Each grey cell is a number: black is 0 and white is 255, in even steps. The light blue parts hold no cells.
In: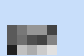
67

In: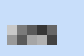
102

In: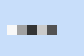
83

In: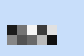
224

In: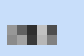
78

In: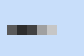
198
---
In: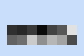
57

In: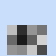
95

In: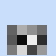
237

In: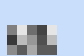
151

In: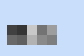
200

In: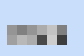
149
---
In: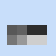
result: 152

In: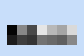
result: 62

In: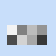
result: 211

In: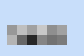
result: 103

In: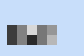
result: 129

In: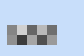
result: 60
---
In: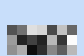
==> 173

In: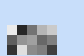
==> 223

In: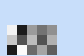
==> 251

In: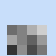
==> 142

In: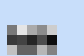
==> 99

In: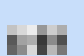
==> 139

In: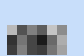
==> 128
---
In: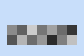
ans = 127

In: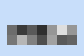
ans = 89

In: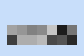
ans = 84

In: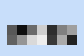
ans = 170

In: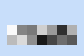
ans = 109

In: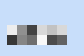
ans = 76

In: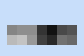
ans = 113

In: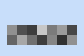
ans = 49

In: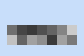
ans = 161
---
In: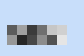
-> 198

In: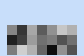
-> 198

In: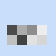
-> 141

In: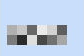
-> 210

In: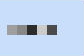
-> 203

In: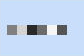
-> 245

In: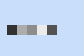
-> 235

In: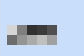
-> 59
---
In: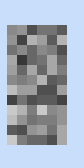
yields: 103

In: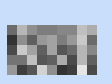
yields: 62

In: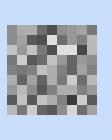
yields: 213

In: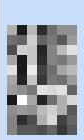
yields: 100

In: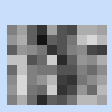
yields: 184

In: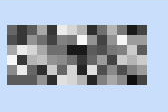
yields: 138

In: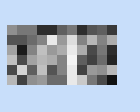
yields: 119

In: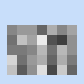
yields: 72

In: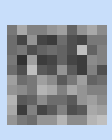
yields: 139
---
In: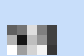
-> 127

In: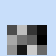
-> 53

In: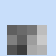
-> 117

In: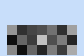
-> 48

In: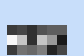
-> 94

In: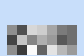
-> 123

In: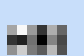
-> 174

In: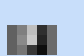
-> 47

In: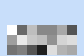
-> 168
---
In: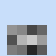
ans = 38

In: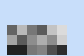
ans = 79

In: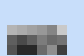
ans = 143

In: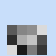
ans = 123

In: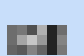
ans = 35

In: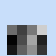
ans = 144

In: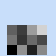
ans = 31

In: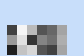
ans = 65

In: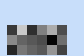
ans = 149

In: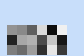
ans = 229
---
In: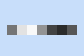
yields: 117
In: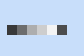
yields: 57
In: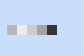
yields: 183
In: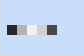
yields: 40
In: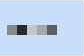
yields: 136
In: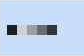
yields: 31
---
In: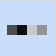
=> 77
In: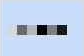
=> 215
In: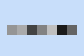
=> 149
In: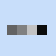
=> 99
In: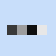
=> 57
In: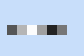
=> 86
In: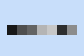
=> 24
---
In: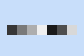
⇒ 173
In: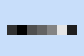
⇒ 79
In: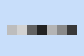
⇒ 98
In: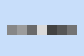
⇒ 106
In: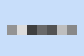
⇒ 63
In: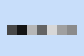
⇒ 182
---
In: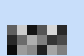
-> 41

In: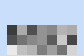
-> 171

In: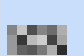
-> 174

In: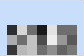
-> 110

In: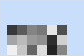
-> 79

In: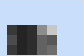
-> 199

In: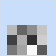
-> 196

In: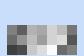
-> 118
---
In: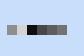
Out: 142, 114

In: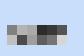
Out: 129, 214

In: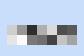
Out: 206, 163

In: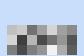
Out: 192, 94

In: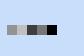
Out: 147, 1

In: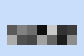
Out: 90, 140

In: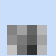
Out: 131, 182

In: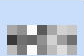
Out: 167, 177

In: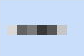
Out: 216, 197
